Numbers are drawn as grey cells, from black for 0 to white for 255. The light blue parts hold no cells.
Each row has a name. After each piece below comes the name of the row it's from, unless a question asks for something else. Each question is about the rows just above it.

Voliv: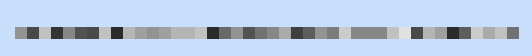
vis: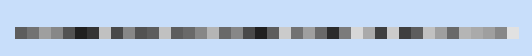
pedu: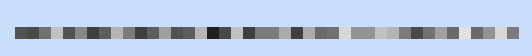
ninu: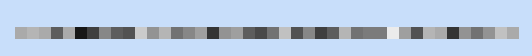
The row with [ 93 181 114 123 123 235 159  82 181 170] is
ninu
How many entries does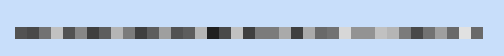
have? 39
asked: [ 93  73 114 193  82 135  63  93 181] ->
ninu
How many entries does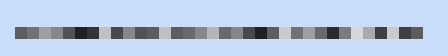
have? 34
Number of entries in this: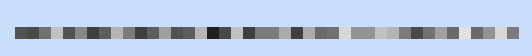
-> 42
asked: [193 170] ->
ninu
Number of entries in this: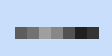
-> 7

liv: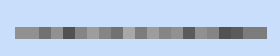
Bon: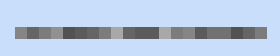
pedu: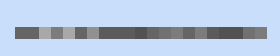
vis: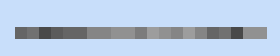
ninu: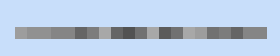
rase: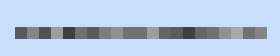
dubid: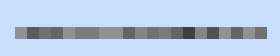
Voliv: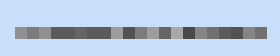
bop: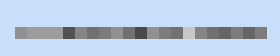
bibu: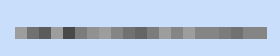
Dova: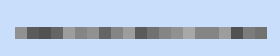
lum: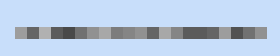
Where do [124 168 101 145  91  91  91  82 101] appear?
pedu
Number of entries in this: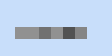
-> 6
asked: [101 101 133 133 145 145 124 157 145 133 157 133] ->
vis
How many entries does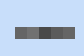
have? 5
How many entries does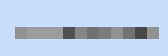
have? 12
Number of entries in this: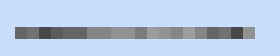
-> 20

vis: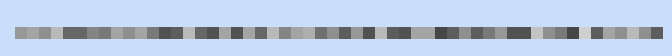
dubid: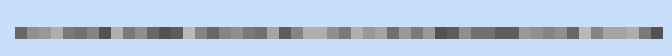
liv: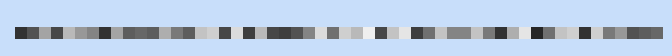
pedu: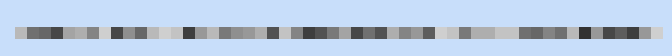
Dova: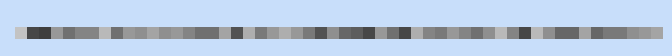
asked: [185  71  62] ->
liv
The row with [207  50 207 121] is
liv

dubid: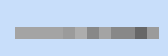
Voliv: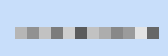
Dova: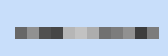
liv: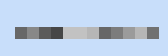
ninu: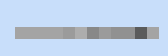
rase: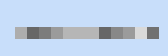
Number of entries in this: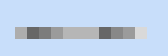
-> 11
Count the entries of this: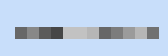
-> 12
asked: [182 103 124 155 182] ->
liv

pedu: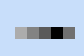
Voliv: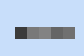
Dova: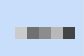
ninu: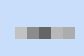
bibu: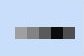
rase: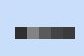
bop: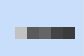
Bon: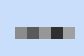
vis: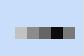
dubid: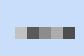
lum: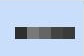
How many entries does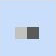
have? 2
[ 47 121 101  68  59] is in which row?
lum

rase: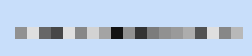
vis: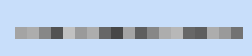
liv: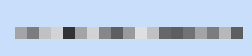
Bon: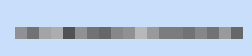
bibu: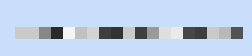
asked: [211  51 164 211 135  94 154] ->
liv
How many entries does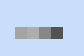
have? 4
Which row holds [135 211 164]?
rase

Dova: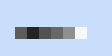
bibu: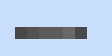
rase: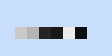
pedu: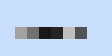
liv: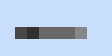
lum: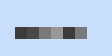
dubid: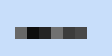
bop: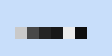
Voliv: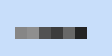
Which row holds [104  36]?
Voliv
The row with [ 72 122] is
lum
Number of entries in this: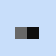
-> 2
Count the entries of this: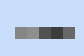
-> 5

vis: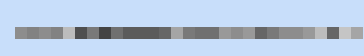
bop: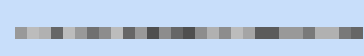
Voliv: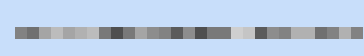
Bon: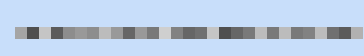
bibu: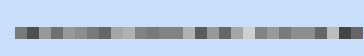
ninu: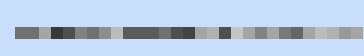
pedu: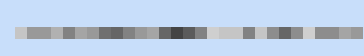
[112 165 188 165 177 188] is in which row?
Voliv
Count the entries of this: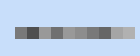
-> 10
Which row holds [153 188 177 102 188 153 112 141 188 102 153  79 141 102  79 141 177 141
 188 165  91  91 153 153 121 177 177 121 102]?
bop
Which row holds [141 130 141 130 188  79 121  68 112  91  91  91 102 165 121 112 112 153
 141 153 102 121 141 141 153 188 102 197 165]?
vis
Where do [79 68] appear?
ninu

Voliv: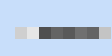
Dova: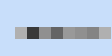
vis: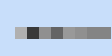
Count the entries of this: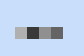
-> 4
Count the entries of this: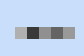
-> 5
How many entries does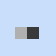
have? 2

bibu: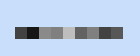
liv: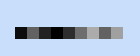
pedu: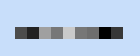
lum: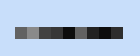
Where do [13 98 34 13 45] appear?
lum
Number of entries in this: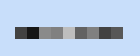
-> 9
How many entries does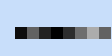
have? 8
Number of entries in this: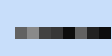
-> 8
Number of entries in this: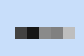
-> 5

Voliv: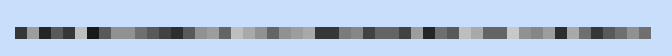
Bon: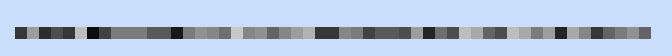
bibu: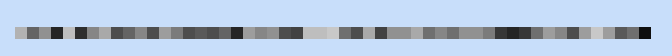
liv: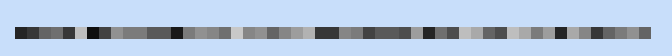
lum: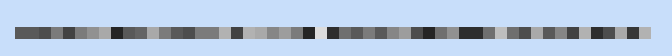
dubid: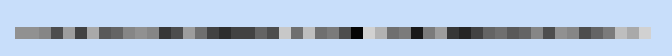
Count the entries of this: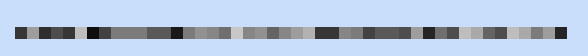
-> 46
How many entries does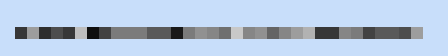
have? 34
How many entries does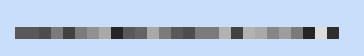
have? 27
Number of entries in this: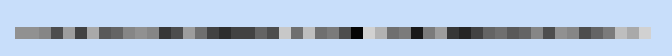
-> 53
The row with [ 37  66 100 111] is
dubid
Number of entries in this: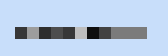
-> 11

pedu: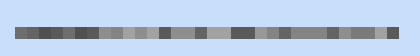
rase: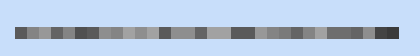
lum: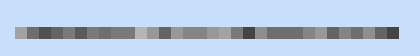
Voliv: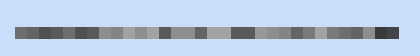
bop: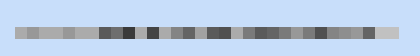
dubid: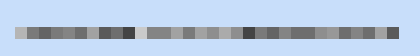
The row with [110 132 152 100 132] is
lum
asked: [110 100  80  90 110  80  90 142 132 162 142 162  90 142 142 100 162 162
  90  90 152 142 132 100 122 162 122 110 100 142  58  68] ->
Voliv
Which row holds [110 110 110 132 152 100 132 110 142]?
lum
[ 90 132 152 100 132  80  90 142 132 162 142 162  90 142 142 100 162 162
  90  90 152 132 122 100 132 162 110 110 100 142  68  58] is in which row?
rase
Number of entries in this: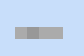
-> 4

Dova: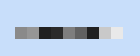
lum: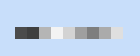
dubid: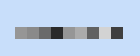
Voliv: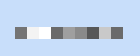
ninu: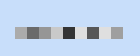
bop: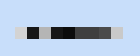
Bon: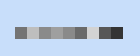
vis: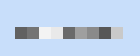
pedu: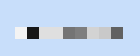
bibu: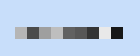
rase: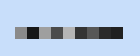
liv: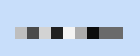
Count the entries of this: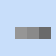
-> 3
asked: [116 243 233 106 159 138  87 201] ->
vis
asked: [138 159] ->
Bon
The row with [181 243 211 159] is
lum
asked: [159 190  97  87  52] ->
bibu
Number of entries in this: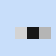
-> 3

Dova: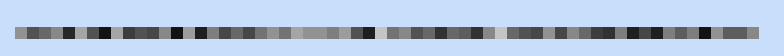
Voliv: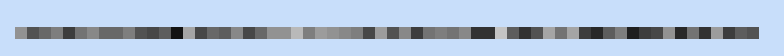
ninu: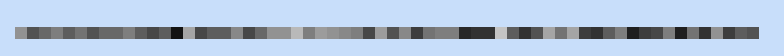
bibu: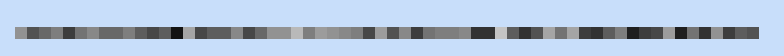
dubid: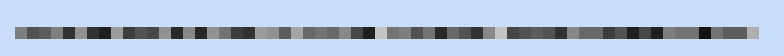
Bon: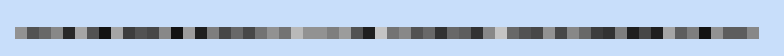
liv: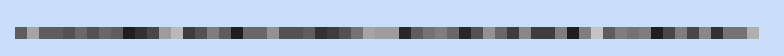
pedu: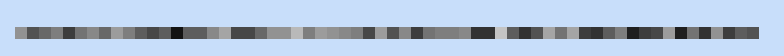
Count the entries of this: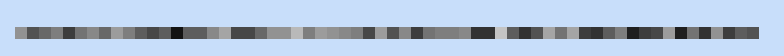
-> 62
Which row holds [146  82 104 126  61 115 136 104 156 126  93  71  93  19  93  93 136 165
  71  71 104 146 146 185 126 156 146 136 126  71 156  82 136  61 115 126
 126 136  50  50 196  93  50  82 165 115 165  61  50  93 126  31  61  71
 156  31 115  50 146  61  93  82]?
pedu
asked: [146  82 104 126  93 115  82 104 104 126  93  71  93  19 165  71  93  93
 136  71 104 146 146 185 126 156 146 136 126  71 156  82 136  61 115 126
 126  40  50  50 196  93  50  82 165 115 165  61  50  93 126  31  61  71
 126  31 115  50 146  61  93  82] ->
ninu
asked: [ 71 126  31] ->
ninu

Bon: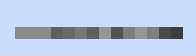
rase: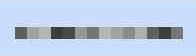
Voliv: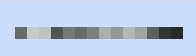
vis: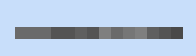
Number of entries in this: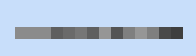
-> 14
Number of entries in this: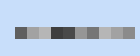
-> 10

